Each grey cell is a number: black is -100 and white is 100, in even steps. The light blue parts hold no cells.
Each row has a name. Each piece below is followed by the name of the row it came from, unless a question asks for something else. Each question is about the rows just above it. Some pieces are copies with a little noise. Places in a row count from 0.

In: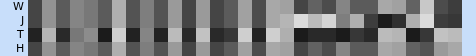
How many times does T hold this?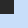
6
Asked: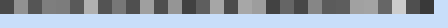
W
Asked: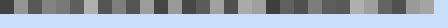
H
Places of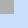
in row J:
6 23 27
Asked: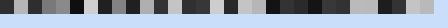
T

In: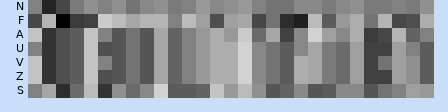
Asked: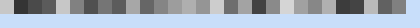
A
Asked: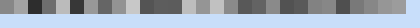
S

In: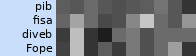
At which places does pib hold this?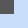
1 3 5 8
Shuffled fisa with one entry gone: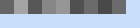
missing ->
[55]
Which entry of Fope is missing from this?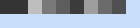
[-48]
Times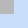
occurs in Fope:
0
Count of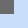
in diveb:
4
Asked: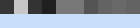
diveb
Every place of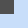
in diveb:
6

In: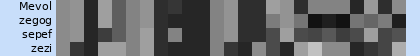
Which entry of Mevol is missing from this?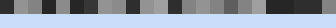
[20]
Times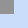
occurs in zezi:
0
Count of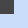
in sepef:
2
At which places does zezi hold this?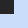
2 8 9 10 13 16 21
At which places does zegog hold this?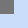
17 21

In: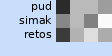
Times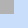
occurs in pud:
0
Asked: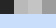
pud

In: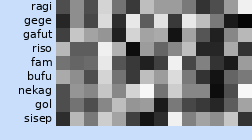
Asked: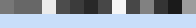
fam
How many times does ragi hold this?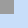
3
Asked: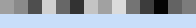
bufu
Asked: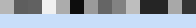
riso
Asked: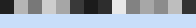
sisep
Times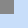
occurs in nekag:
4

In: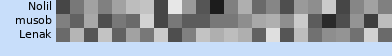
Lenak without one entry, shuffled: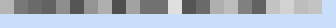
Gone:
[59]
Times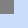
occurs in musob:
1
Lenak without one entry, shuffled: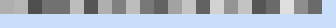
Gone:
[59]
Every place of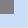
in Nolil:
3 12 23
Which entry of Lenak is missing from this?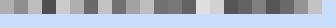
[42]
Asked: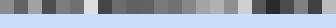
musob

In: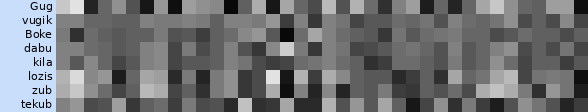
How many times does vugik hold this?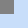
9
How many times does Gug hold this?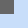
5
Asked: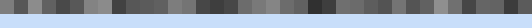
kila
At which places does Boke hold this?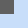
3 5 6 11 21 34 35 37

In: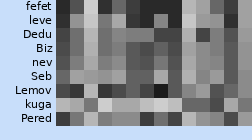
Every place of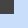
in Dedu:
0 7 8 10
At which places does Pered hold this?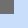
7

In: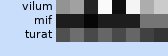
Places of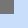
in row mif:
6 7
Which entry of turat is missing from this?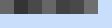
[-37]
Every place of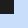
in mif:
0 1 3 4 5
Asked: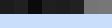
mif

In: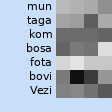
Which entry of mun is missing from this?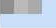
[39]
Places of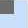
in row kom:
0 1 2
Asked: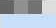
bosa
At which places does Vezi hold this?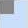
1

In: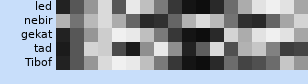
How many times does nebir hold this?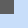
0
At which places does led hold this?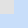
14 16
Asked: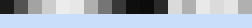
gekat
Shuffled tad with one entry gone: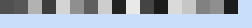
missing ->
[-42]

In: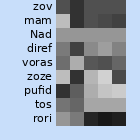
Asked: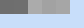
tos
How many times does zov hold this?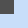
4
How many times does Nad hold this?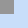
5
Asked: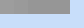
Nad
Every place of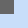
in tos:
1
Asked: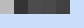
mam

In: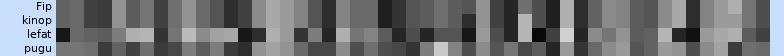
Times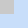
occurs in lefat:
0
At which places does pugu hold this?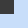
3 7 12 48
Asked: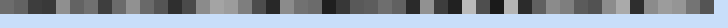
kinop
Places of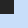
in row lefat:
19 24 26 32 37 44
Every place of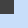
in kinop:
2 7 13 31
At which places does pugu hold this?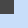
8 18 19 24 33

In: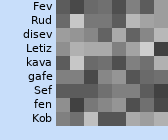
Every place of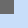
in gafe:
6
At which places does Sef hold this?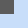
0 1 2 6
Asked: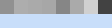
Letiz
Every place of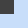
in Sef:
7

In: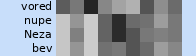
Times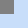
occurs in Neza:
2
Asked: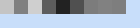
Neza
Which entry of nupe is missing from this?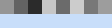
[-11]
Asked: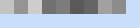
bev
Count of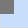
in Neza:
2

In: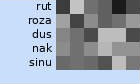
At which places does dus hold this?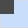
2 5
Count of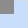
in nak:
2
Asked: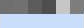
sinu
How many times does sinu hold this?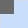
2

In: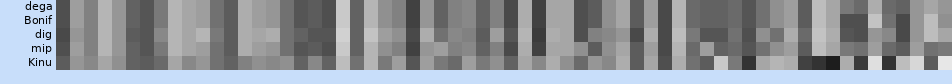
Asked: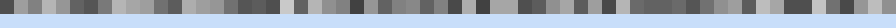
Bonif
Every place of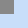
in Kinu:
2 9 15 18 34 39
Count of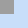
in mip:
9

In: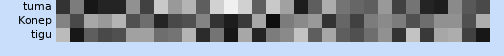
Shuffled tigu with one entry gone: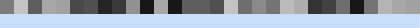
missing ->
[-66]
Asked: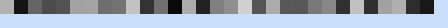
tigu
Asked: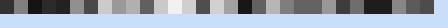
tuma
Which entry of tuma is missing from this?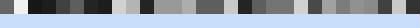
[-31]
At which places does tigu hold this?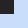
14

